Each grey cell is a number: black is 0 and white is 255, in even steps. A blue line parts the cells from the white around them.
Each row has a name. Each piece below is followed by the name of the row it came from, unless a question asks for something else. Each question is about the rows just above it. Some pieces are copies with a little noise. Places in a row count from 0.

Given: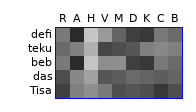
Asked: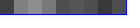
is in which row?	Tisa
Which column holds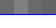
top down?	B
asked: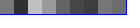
defi
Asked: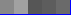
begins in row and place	das, 1

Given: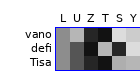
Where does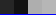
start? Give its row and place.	Tisa, 2
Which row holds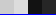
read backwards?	vano
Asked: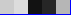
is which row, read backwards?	vano
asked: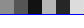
defi

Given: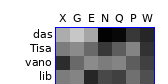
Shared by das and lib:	[38]
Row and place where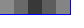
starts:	Tisa, 1
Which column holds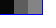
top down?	Q
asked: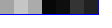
das
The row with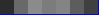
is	vano
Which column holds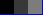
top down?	N

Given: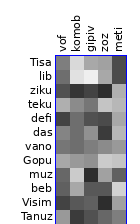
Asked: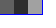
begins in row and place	Visim, 2
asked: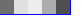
lib
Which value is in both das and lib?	[110]
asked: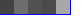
defi
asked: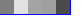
Tisa
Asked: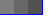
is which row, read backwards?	Tanuz

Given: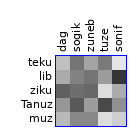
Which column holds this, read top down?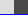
tuze
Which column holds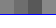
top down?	sogik

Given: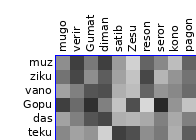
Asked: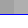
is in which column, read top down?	satib
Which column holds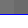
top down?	pagon
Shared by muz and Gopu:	[63]

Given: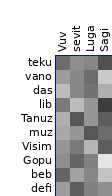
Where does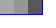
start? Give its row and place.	muz, 0
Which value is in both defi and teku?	[142]
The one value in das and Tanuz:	[175]
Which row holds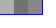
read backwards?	das

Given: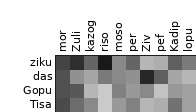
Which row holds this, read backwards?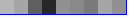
das
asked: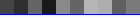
ziku
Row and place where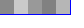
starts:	Tisa, 2

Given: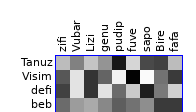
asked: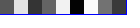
Visim
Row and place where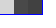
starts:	Tanuz, 5
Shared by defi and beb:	[107]
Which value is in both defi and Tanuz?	[65]

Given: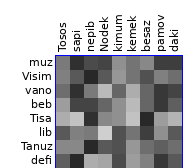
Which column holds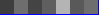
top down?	daki
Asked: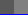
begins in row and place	lib, 0
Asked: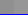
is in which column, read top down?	kimum
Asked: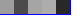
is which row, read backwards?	defi

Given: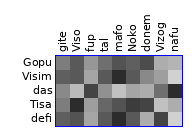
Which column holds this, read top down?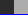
nafu
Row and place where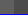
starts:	Gopu, 5
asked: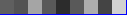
defi
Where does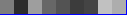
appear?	Tisa
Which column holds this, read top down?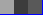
Noko

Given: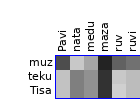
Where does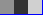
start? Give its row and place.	Tisa, 2
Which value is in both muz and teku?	[200]
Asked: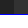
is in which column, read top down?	maza

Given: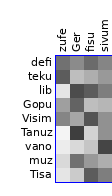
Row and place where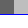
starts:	Gopu, 1
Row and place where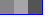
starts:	Visim, 0

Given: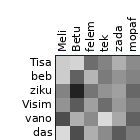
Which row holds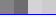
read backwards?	Tisa
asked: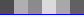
vano
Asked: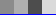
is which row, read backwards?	das
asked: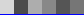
das
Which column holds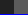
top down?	Betu
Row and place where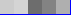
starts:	Tisa, 0
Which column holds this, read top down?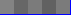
mopaf

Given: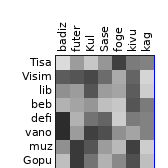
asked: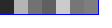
defi
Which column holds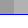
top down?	Sase
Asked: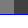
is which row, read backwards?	Tisa
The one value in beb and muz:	[85]
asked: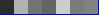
defi
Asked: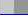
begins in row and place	Tisa, 2
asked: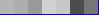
beb

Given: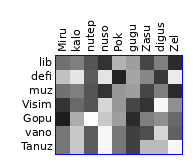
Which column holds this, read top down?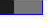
Miru
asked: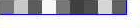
vano

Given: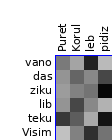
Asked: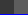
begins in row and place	teku, 0
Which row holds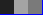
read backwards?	vano
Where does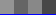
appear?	das
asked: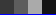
teku
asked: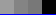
ziku
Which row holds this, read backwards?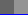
das

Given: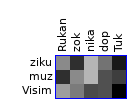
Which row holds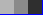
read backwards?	muz
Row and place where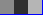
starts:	ziku, 0
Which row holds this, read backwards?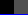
Visim
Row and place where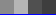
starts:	muz, 1
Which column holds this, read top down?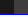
Tuk

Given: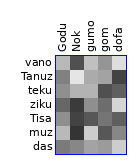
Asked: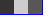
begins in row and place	muz, 1
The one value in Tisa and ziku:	[143]

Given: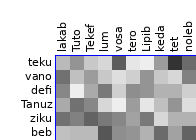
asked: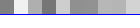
defi
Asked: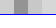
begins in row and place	vano, 5
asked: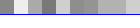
defi

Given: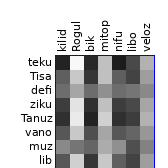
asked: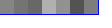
muz
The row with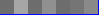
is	defi
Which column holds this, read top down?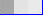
Rogul
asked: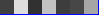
ziku

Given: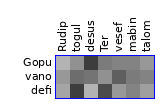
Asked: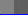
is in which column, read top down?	vesef
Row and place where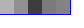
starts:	Gopu, 0
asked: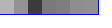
Gopu
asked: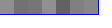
vano
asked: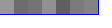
vano
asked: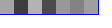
defi

